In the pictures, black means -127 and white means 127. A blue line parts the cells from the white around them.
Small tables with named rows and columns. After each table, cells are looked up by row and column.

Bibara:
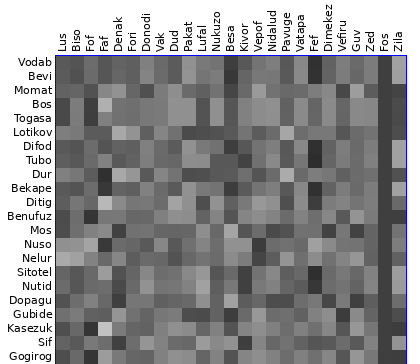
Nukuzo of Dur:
-39
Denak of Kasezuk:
-4
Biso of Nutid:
-41
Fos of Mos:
-64
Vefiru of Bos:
-25
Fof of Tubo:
-21
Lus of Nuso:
16
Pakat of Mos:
-25
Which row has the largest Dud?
Ditig

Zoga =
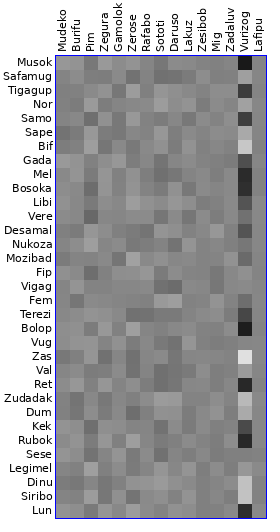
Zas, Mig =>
6
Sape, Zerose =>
7
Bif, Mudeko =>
-2
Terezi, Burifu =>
12
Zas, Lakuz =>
6
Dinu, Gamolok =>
1

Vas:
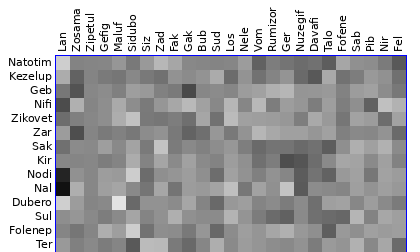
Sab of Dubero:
7
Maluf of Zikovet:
45
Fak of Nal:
-11
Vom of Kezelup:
-13
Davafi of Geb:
22
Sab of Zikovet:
34
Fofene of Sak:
15
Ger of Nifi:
29
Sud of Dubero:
-22
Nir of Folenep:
27
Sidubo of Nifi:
13
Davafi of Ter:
-3
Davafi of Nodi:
-12
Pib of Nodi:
-8
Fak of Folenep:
12
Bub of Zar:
-16
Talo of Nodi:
-29

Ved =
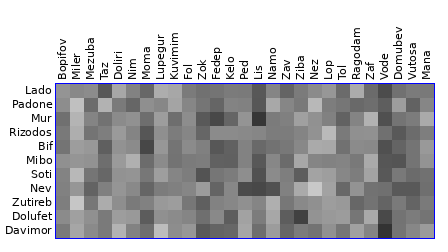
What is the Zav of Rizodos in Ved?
-3
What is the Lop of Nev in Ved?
34
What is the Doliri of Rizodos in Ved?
26
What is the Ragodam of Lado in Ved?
43
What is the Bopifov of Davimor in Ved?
-5
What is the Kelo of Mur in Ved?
-26
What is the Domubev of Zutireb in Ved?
-5
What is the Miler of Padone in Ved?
64
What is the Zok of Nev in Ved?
28
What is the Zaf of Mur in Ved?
50
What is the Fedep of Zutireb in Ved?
2
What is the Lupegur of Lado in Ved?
45
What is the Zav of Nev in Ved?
1
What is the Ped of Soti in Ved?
14
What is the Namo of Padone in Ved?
40
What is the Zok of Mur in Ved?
-38
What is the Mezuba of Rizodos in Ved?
-11
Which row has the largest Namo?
Zutireb

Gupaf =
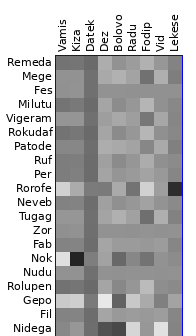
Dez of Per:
36
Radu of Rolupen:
22
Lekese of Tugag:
2
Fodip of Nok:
-12
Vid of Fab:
28
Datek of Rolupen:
-21
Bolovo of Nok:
-23
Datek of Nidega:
-17
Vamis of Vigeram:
21
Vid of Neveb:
19
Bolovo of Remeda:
18
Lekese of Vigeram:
6
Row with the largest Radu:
Nidega

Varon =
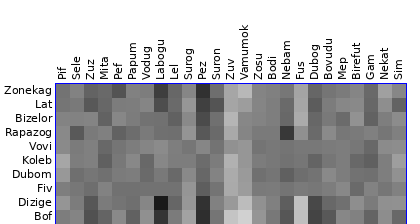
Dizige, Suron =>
1
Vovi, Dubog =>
-7
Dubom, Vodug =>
-21
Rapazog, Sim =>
0
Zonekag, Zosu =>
4
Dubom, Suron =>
3
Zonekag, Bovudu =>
-10
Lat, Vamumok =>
29
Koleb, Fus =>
-9
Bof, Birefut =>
1
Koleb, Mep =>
-2
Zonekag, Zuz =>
-28
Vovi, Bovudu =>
-4
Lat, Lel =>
-21
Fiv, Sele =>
-8
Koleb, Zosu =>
-3
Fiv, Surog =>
21
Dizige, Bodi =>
0

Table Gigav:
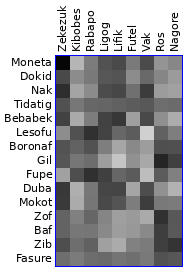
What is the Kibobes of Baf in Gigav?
-8
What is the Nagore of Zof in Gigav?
-39
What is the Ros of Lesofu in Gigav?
-30
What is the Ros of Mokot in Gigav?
-6
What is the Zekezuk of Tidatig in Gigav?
-46
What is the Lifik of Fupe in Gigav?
-25
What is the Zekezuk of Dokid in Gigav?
-54
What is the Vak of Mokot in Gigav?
-66
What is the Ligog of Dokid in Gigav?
-40
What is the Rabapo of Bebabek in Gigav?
-2
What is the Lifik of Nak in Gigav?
-56
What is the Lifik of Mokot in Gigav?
-43
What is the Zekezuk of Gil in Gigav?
-41
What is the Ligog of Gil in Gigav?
30
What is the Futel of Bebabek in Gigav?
31

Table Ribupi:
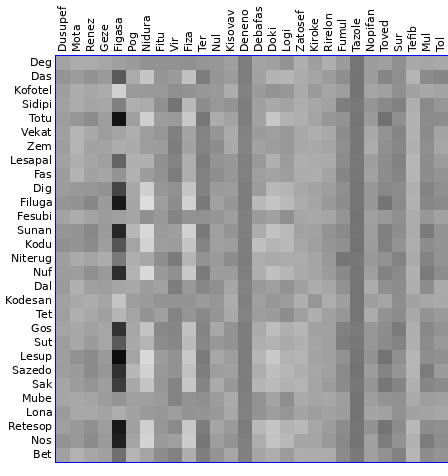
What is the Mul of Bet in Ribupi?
13
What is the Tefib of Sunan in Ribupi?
43
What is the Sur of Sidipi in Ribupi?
1
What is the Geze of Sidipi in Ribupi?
38
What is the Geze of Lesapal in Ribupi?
31
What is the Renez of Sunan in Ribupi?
8
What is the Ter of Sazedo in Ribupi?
-1
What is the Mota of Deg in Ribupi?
43
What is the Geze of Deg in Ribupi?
38
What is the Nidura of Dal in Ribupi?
28
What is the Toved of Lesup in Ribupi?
-12
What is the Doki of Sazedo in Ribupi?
62
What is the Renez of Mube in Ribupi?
36
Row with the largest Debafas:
Kodu

